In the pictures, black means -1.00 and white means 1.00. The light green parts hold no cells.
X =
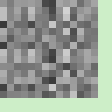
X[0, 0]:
0.17
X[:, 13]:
[0.29, 0.08, -0.03, 0.09, -0.08, -0.05, 0.06, 0.14, 0.25, -0.18, -0.08, 0.32, 0.06, 0.11]
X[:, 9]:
[0.21, 0.65, 0.54, -0.20, 0.52, -0.07, -0.18, 0.59, 0.50, -0.42, 0.45, 0.34, -0.21, -0.02]
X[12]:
[-0.49, 0.18, -0.24, -0.05, -0.39, 0.03, 0.02, 0.57, -0.07, -0.21, 0.24, -0.11, -0.22, 0.06]
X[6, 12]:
-0.13
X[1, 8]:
0.14
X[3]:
[-0.55, 0.16, -0.14, -0.14, -0.42, 0.03, -0.06, 0.55, -0.06, -0.20, 0.24, -0.13, -0.20, 0.09]
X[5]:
[0.20, -0.26, 0.04, 0.11, 0.13, -0.16, 0.30, 0.18, -0.07, -0.07, -0.30, 0.22, -0.08, -0.05]
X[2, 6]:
-0.03
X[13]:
[-0.19, 0.02, 0.03, 0.07, -0.06, 0.09, -0.32, -0.22, 0.22, -0.02, 0.50, -0.29, -0.08, 0.11]
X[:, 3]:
[0.19, -0.06, -0.12, -0.14, -0.04, 0.11, -0.12, 0.00, 0.12, -0.09, -0.06, 0.22, -0.05, 0.07]
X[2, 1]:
0.05
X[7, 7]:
-0.46
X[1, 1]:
0.05
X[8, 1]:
0.00
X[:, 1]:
[-0.01, 0.05, 0.05, 0.16, -0.05, -0.26, 0.09, 0.03, 0.00, 0.08, -0.03, -0.02, 0.18, 0.02]
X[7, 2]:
0.33
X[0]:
[0.17, -0.01, 0.21, 0.19, 0.23, 0.15, -0.43, -0.48, 0.30, 0.21, 0.30, -0.12, 0.11, 0.29]
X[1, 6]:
-0.09
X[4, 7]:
-0.17
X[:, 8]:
[0.30, 0.14, 0.06, -0.06, -0.04, -0.07, 0.04, 0.17, 0.25, -0.16, -0.03, 0.31, -0.07, 0.22]
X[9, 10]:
-0.13
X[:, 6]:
[-0.43, -0.09, -0.03, -0.06, 0.06, 0.30, -0.20, -0.13, -0.26, 0.40, 0.03, -0.38, 0.02, -0.32]
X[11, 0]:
0.26
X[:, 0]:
[0.17, 0.49, 0.49, -0.55, 0.35, 0.20, -0.52, 0.48, 0.38, 0.09, 0.36, 0.26, -0.49, -0.19]

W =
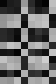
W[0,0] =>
-0.95
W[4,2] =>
-0.88
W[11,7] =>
-0.70
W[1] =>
[-0.68, -0.73, -0.79, 0.46, -0.54, -0.80, -0.69, 0.39]
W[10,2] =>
-0.92
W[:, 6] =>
[-0.98, -0.69, 0.49, 0.53, -0.70, -0.84, 0.26, -0.87, 0.61, 0.40, -0.91, 0.42]
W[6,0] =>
0.22
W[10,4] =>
-0.64
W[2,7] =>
-0.86
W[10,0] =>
-0.84
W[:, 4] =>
[-0.67, -0.54, 0.48, 0.38, -0.82, -0.77, 0.38, -0.60, 0.48, 0.20, -0.64, 0.33]
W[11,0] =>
0.21
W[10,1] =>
-0.60
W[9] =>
[0.23, 0.44, 0.36, -0.72, 0.20, 0.35, 0.40, -0.52]
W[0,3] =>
0.19
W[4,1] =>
-0.76
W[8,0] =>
0.51
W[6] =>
[0.22, 0.53, 0.44, -0.84, 0.38, 0.48, 0.26, -0.69]
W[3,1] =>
0.37
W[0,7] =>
0.50
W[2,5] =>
0.42
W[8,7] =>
-0.90
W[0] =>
[-0.95, -0.78, -0.74, 0.19, -0.67, -0.90, -0.98, 0.50]
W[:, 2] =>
[-0.74, -0.79, 0.35, 0.43, -0.88, -0.93, 0.44, -0.97, 0.26, 0.36, -0.92, 0.47]
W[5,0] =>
-0.67
